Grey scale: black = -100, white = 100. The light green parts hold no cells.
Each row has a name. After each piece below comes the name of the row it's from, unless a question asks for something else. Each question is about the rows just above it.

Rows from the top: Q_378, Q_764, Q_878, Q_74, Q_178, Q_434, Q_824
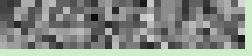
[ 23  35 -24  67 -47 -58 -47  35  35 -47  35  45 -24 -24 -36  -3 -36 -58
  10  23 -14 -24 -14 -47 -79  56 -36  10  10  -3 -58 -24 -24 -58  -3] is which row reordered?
Q_378
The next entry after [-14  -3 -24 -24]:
[-36]
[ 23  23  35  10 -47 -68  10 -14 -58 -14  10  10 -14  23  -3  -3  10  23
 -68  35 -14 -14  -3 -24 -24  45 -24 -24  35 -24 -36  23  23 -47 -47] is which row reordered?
Q_764
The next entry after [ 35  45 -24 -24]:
[-36]

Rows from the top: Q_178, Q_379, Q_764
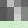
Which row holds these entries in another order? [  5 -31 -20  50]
Q_379
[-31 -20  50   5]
Q_379
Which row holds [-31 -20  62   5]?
Q_764

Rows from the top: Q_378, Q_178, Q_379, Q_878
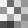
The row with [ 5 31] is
Q_878
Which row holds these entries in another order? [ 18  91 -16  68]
Q_378
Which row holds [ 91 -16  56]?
Q_178
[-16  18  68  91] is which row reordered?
Q_378
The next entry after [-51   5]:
[31]

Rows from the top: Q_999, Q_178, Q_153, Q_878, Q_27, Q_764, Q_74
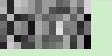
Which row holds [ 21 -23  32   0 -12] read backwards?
Q_153
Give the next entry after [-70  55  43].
[21]
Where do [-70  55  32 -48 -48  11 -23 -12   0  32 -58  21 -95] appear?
Q_74
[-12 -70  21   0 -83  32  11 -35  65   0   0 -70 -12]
Q_878

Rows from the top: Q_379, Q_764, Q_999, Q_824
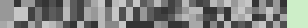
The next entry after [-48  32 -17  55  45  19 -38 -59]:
[45]
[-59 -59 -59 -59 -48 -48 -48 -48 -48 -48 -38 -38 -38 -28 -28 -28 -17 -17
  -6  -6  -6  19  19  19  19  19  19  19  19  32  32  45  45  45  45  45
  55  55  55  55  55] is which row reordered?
Q_764
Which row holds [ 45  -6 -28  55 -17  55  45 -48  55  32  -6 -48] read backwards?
Q_379
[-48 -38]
Q_379
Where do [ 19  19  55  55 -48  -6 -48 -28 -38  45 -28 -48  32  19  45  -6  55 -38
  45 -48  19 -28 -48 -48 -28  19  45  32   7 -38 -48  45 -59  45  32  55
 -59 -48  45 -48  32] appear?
Q_999
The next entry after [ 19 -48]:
[-59]
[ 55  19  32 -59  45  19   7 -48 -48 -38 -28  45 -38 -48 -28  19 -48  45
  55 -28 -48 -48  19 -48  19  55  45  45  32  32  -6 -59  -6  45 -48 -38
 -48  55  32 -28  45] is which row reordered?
Q_999

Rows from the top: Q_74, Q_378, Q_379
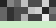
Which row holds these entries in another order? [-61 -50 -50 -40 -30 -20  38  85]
Q_379
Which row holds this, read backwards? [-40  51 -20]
Q_74
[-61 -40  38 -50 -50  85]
Q_379
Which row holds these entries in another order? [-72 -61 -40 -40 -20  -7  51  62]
Q_378
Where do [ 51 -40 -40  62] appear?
Q_74

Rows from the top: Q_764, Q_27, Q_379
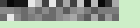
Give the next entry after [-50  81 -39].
[32]
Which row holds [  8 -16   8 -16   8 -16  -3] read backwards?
Q_27
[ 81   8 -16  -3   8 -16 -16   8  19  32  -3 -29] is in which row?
Q_379
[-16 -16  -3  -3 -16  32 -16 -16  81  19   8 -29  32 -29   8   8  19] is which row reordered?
Q_379

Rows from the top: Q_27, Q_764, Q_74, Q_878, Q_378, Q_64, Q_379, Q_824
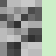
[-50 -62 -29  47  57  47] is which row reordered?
Q_64
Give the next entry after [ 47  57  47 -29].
[-62]
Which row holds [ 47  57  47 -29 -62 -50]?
Q_64

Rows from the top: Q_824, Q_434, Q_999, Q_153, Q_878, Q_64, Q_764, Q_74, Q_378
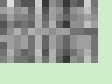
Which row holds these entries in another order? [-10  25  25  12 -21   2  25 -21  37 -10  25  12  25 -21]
Q_764
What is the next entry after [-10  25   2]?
[2]

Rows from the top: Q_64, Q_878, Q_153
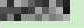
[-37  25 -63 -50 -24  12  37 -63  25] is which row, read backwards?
Q_64
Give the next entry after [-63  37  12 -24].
[-50]
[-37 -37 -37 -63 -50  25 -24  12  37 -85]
Q_878
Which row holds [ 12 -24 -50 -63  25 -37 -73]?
Q_64
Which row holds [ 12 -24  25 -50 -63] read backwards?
Q_878
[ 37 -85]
Q_878

